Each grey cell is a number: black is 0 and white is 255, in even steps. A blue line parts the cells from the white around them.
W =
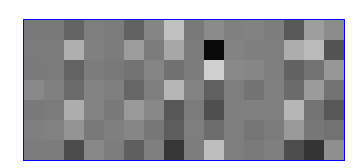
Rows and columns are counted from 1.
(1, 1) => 121
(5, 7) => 136
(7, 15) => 52
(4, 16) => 115
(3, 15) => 114
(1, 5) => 123
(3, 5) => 121
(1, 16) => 140
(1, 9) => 121
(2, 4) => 128
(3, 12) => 134
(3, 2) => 123
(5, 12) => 128
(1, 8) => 193
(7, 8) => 54
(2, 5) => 123
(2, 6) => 156
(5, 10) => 79
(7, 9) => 125
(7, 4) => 135
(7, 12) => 122
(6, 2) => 129
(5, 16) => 87
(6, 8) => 93
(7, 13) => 127
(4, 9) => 131
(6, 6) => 134
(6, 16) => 114
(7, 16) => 143
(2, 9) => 123
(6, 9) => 126
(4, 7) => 127
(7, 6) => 95
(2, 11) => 131
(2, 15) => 186
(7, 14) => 77
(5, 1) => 121
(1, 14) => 89

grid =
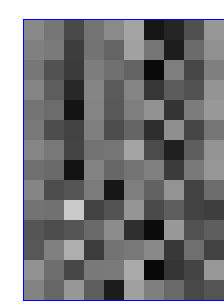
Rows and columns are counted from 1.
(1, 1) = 137
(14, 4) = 93
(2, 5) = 101
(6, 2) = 77
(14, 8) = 105
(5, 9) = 123
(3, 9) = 71
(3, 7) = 10
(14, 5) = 27
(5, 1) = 116
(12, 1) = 87
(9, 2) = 77
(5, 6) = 126
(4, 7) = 54
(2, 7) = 118
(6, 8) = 143
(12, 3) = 174
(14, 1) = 131
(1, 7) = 22
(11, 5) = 140
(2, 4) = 115
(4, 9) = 81
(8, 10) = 150
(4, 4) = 133
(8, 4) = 131
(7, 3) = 68
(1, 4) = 116
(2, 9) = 107
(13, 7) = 8
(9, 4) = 123
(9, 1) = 133
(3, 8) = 126
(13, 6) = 170
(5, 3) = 20
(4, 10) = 147
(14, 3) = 151

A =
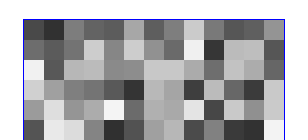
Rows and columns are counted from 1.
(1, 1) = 73
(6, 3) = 220
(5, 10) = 71
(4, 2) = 160
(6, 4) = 132
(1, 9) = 203
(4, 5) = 89
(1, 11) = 86
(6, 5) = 48
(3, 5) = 138
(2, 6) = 205
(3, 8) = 200
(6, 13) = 243
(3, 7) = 200
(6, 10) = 129
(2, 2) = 91
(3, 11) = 194
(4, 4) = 116
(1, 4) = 99
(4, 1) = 208
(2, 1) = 109
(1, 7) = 94
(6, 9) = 75
